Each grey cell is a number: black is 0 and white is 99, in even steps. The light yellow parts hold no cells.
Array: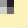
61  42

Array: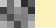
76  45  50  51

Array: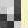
81  87  20

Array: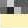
51  15

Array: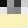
6  55

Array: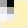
63  66

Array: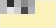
72  89

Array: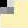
2  53

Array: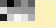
37  63  96
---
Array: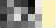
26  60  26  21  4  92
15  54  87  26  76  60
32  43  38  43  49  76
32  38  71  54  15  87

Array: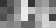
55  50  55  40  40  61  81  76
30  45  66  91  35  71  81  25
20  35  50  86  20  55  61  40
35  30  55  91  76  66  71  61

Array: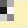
9  97
36  69
80  53

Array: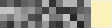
76  76  65  53  59  42  26  53  20  20  26  37  42
59  47  65  59  31  26  76  47  47  76  15  53  47
31  42  26  37  42  31  70  20  47  70  70  31  70
37  20  53  31  59  37  59  26  20  53  70  15  47

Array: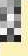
36  95  63
69  80  42
52  69  21
74  63  47
15  42  10
95  31  90

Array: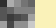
18  67  56  45  39
33  39  50  50  50
62  28  56  56  78
33  23  28  33  62

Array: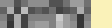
38  67  26  73  32  38  32  44  26  32  38  67  38
55  55  32  44  55  55  55  32  32  44  61  61  44
50  26  67  26  50  50  50  50  79  61  50  21  50
55  21  67  26  55  61  61  50  73  61  55  21  55
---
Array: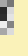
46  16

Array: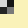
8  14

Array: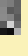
38  35  54

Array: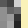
81  39  56

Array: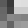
86  79  53  53

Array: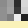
84  22  49
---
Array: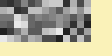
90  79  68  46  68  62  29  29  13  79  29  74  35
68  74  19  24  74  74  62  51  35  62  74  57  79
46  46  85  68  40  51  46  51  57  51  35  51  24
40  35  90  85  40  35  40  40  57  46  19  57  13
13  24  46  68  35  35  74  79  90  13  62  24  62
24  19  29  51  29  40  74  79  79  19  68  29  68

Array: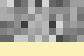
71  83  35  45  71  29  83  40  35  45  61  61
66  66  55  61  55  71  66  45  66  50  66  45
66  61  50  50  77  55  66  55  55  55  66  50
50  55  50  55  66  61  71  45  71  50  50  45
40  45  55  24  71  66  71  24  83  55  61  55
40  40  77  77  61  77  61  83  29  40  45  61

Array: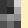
48  59  54
32  42  26
20  26  82
20  14  65

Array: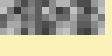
65  75  59  30  59  36  25  41  70  75  59  30  25  47  75
70  70  47  30  47  36  30  53  70  70  47  30  30  59  70
41  65  65  47  53  36  30  36  59  65  59  36  36  53  65
36  53  59  36  47  36  47  59  41  41  65  41  41  65  47
75  47  20  47  53  36  75  53  25  36  75  53  25  41  75

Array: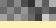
41  53  41  58  36  30  41  30
63  47  63  53  41  24  78  58
47  36  53  30  19  63  36  68

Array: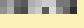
57  68  34  29  73  79  34  85  57  40  18
52  63  40  34  68  73  79  79  46  46  29

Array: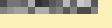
51  57  62  62  40  67  67  45  51  34  51  29  29  51
29  45  45  40  67  19  24  34  40  72  40  78  72  34
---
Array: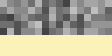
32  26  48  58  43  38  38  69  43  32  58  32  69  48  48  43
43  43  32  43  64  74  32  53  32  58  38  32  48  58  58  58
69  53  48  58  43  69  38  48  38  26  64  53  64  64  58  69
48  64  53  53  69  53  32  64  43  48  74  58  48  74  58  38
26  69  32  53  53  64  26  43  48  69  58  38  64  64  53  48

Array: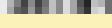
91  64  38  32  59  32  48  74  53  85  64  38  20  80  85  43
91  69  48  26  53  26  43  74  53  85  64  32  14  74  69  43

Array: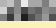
49  22  59  12  32  44  59  32
81  38  54  27  44  38  54  49
70  75  54  91  65  65  49  70

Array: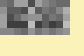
62  24  24  24  73  24  36  24  30  73
62  30  41  52  57  57  36  46  41  62
57  36  36  30  68  36  46  41  52  68
46  41  62  62  30  62  52  46  41  41
52  52  46  41  57  46  52  46  52  57

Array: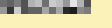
59  21  79  32  38  38  64  43  64  16  11  53  48
43  38  48  32  69  74  43  79  74  59  89  69  32

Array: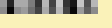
54  3  54  60  43  26  66  32  71  26  3  60  37  54
60  14  66  66  48  20  71  26  77  20  9  77  32  71

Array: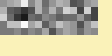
69  37  32  21  32  69  47  69  47  81  75  26  81  26
81  42  21  10  42  37  53  47  37  42  42  58  37  26
47  47  53  42  53  47  64  32  53  64  58  42  58  53
58  64  69  92  53  69  42  58  69  64  32  37  58  64
47  75  75  97  64  75  37  53  75  64  58  32  58  75

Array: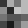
27  10  39  61
56  15  77  72
45  33  33  39
21  67  45  72

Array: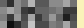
59  6  18  34  76  29  29  49  44  64  34
39  18  54  44  70  34  34  54  54  64  44
49  23  59  29  64  23  39  59  39  12  29
54  64  54  23  18  39  39  44  49  23  23
